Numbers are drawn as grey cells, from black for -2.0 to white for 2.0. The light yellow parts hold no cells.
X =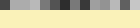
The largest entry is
1.1
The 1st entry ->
-0.9
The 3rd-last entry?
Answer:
0.9
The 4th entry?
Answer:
0.9

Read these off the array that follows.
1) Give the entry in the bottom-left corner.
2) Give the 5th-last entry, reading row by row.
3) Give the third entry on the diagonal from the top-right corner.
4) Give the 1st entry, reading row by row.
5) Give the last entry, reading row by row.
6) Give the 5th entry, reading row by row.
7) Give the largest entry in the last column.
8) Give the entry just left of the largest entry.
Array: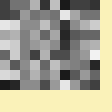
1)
-1.6
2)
0.4
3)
0.2
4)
-1.0
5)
-1.0
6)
-1.2
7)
1.8
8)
0.4

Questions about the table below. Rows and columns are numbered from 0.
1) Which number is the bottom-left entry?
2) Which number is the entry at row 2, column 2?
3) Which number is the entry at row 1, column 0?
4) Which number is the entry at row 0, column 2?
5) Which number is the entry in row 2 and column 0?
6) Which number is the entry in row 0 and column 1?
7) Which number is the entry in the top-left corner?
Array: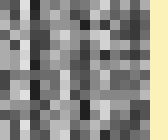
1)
0.9
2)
0.9
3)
0.5
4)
1.5
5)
0.9
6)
-0.7
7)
-0.3
